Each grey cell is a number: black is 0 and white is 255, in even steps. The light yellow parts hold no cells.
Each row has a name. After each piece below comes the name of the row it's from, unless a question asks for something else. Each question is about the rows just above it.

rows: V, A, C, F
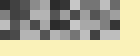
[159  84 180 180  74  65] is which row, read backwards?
A
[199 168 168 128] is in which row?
C
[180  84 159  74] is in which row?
A
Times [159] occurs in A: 3

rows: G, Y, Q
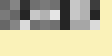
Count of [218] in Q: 2
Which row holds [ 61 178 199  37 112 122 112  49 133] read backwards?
G
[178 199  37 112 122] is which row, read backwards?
G

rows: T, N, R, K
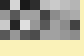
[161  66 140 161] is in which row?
N
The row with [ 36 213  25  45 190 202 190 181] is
T
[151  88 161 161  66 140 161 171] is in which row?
N
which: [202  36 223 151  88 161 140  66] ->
R
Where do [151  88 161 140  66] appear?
R

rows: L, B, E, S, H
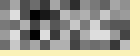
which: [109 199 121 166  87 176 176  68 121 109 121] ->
H
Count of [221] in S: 4

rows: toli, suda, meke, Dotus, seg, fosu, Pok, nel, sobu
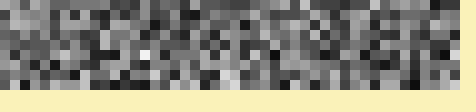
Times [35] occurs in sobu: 4
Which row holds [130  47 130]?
Pok

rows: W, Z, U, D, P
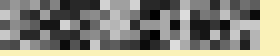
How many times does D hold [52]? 3
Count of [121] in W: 1
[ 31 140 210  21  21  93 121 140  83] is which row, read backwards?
U
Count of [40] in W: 5

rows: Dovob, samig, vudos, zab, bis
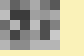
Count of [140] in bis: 2
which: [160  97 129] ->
Dovob
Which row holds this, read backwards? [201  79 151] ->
zab
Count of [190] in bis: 0
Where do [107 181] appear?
vudos
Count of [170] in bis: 0
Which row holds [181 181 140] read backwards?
bis

